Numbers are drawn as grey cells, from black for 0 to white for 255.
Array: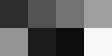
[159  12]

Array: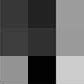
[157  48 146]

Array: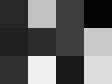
[  4  62 238]

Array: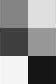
[221  64]

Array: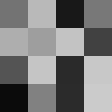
[120 195 197  11]

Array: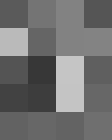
[ 85 130  55  66]
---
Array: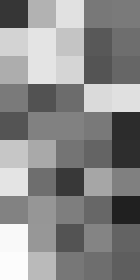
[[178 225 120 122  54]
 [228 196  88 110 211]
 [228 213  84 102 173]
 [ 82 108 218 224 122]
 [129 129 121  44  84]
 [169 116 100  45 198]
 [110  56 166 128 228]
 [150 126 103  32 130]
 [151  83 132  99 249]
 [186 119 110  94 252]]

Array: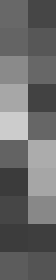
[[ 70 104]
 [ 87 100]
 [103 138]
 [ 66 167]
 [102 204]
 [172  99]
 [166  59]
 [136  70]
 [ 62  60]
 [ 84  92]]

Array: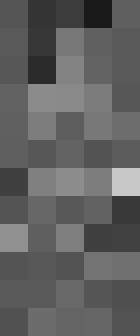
[[ 52  60  26  95  85]
 [ 55 120  96  89  89]
 [ 42 131  99  90  87]
 [139 137 124  87  98]
 [125  93 120 109  96]
 [ 87  99  83  92  95]
 [128 141 125 199  64]
 [103  88  98  56  84]
 [ 95 126  64  65 144]
 [ 88  82 115 111  84]
 [ 89 105  86  79  89]
 [108 100 102  82  81]]

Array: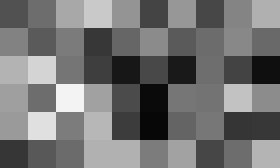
[[109 168 201 148  68 151  71 132 176  81]
 [ 90 123  55 102 139  90 108 136 105 130]
 [212 117  62  23  72  25 110  67  15 179]
 [109 243 161  75  10 118 115 194 140 159]
 [224 124 183  60   7 100 119  53  55 154]
 [ 88 107 177 177 124 162  70 109 180  54]]

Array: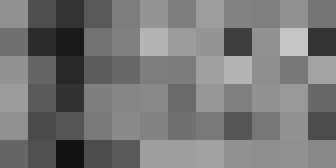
[[ 78  51  89 125 149 126 157 130 127 145 117 145]
 [ 42  26 115 128 180 156 149  62 146 197  51 113]
 [102  40  93 103 126 124 159 180 142 120 163 147]
 [ 89  50 126 134 136 105 150 127 146 152 104 156]
 [ 74  85 121 138 131 113 121  86 118 147  76 143]
 [ 80  18  76  89 157 158 162 145 142 145 136 102]]

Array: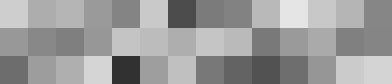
[[173 181 154 132 201  76 123 130 185 229 200 181 134 206]
 [136 127 151 196 188 174 197 186 121 154 170 128 133 152]
 [157 175 213  49 158 192 120  99  82 110 150 203 212 109]]
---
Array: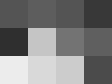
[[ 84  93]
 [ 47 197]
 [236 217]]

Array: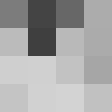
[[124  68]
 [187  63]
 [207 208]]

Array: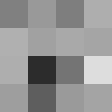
[[128 153]
 [176 161]
 [174  44]]

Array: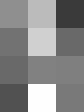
[[143 187]
 [114 208]
 [105 129]]

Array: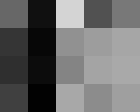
[[103  16]
 [ 53   7]
 [ 47  12]]

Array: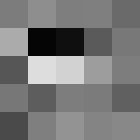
[[124 142]
 [171   5]
 [ 86 221]]

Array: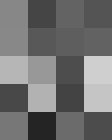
[[135  69]
 [136  88]
 [182 152]]

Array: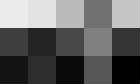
[[235 227]
 [ 62  36]
 [ 20  45]]
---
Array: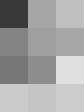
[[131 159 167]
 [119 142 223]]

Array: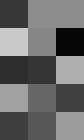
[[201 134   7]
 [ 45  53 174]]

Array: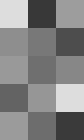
[[142 120  77]
 [153 111 135]]

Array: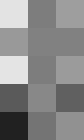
[[153 129 129]
 [228 125 155]]

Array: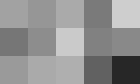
[[118 141 202]
 [154 170 175]]

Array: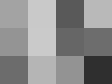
[[148 202 102]
 [108 181 147]]

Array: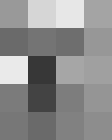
[[106 116 110]
 [234  55 166]]

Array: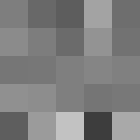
[[139 125 107]
 [118 119 127]]

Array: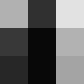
[[ 56   8 178]
 [ 39   8 164]]
